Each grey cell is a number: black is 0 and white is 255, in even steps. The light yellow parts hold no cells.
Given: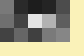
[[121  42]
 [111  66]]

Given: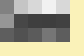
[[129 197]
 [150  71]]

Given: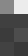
[[136 236]
 [ 64  64]]

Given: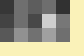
[[ 55 111]
 [ 67 111]]

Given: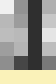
[[240 147]
 [184 156]]

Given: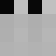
[[  6 191]
 [174 179]]

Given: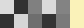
[[220  50]
 [ 50 214]]

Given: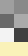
[[159 137]
 [105 170]]
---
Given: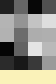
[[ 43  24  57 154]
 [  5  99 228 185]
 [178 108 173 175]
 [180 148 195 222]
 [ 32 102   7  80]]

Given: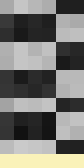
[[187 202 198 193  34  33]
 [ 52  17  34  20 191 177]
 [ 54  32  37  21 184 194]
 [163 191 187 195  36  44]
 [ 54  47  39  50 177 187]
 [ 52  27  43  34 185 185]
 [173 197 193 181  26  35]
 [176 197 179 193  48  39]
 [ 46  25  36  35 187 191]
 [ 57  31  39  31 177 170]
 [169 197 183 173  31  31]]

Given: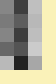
[[185  34 167]
 [103  84 203]
 [133  61 190]
 [122  93 184]
 [134  62 191]]

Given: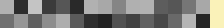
[[112 150  95 141 173  90  46  34  81  65  97  72 105 181  38]
 [177  44 196  59  86  41 177 168 133 176 178  93  86 118 168]]

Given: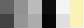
[[ 66 149 172   6 223]
 [ 99 146 187  14 244]]

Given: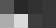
[[173 218  62  56]
 [ 85  40  49  55]]
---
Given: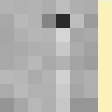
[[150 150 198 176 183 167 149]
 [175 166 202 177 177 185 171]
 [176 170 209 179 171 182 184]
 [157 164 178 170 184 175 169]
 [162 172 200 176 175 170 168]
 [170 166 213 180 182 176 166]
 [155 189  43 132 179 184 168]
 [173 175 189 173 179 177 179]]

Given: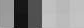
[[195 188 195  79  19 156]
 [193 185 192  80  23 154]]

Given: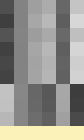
[[ 74 160  96 109 134 183]
 [ 63 166  89 104 134 193]
 [ 61 167  88 103 135 194]
 [210  97 181 164 131  67]
 [206  99 178 163 131  71]
 [213  95 183 166 131  65]
 [191 105 169 157 132  84]
 [215  94 184 167 131  63]
 [196 103 172 159 131  79]]

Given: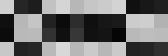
[[ 47  36  33 202 183 202 183 216 185  38  34 200]
 [187 190 185   5  20  17  55  16  50 186 185  11]
 [178 206 204  26  23  15  45  11  34 197 183  15]
 [ 31  24  16 211 203 198 183 213 194  29  38 208]]

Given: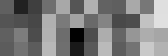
[[178 201 115  93 186  89  25 111 184  92 114  92]
 [166 173 150 101 173  77   1 109 178  76 125  96]
 [224 194  77  73 132 105 163 122 176  71  79  84]
 [223 119 169  95  98 177  85 168 111  63  33  96]]

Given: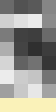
[[163 231 200 159]
 [116 196 204 236]
 [ 54 114  98 213]
 [ 61  47  68 174]
 [106  62  65 123]
 [139 235 224 208]
 [133  89  82 106]]
